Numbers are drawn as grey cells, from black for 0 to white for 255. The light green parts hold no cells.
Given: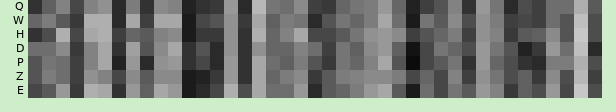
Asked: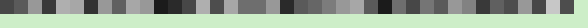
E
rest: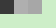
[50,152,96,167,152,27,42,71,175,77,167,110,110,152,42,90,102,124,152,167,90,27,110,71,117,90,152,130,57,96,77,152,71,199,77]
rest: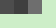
[110,175,90]

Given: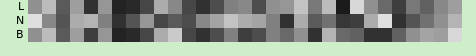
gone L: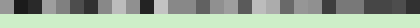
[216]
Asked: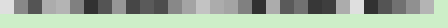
N
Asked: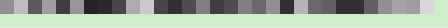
B
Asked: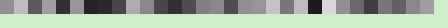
L
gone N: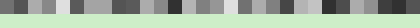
[55]

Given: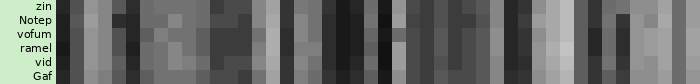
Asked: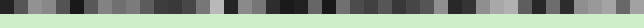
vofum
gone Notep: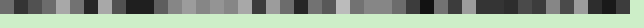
[67]
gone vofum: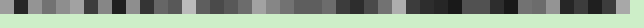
[126]
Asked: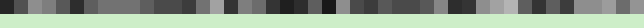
Gaf
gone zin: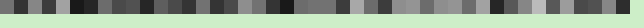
[120]
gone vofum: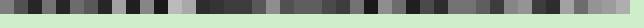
[102]

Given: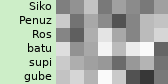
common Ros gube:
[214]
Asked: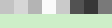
gube

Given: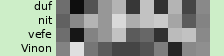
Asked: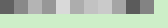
nit
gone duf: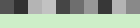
[14]
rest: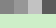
[103,49,187,194,137]
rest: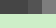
[36,137,143]
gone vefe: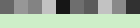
[187]

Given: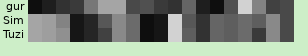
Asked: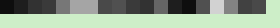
gur
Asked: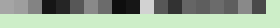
Sim

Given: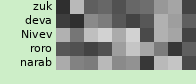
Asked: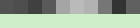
roro
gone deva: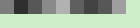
[61]
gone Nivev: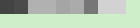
[191]
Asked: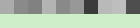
narab
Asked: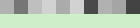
Nivev
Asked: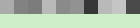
narab

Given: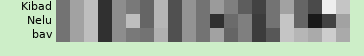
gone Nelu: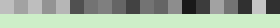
[107]
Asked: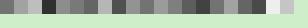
Kibad
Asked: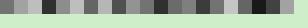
Nelu
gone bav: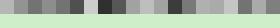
[101]
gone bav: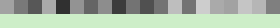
[176]
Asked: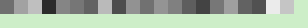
Kibad

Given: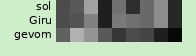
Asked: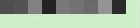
Giru
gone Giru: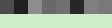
[82]
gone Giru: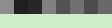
[121]

